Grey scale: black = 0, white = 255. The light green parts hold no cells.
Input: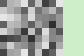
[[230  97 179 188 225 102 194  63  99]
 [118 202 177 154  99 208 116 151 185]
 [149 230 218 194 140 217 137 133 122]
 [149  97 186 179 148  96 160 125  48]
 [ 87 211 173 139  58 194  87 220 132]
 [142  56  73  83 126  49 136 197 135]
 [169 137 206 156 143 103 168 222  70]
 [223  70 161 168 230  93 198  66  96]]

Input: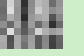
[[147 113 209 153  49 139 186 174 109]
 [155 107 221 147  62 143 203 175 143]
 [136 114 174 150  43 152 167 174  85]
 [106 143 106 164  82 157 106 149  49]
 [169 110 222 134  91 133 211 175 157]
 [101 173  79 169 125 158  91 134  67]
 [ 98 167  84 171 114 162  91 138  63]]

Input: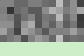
[[ 66 131 131 104 104 125 125 109 103 189 109 143]
 [167 126  52 106 116  90  91 140 177 161 125 142]
 [ 57 133 125  85 112 131  88 119 112 184 104 136]
 [ 61 143 142  82 147 171  84 124  98 142  94 118]
 [124 160 117  67 160 145 120  88 131 127 130 159]
 [107 104 119 133  81 128 153 137 103 191 100 113]]

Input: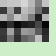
[[195 191 198 198 213 184 128]
 [ 53  57 159  63 188 171 109]
 [179 182 141 195 175 124  30]
 [  6  16  46   8  26  35  70]
 [ 39  58 162  62 154 145  91]
 [ 49  53 115  48  98 116 191]]

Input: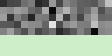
[[191  47  71  73 111 124  39  52 152  73 132 117  97  94  88 124]
 [115 146 137 159 147 104  92 169  10 146 179 131  95 109 153  80]
 [106 158  53 128 100  36 125 121  53 179  60 124  71 136 166 102]
 [145  89  87  67 149 139 137 100 227  78 139 154 125 124 190 139]
 [139 129 158 110  80 133  72  91 111  41  66  91 129 101  10 133]]

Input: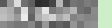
[[116  90 151 220 111  95  44  47  69 182  80 117 111 124]
 [138 184 172 130 222 110 164 228 124 137 153 181 113 103]
 [136 191 177 153 235  98 174 197 211 168 190 131 141 132]
 [145 140 128 119 121 135  98 152  87 100  88 149 118 141]]

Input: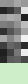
[[152 148 146 166]
 [225  35  55  90]
 [ 32 160 173 165]
 [189 126 120 146]
 [162  48  84 114]
 [241 168 132 164]
 [ 42  62 102  90]
 [237  31  65 119]
 [ 72  39  92  98]]
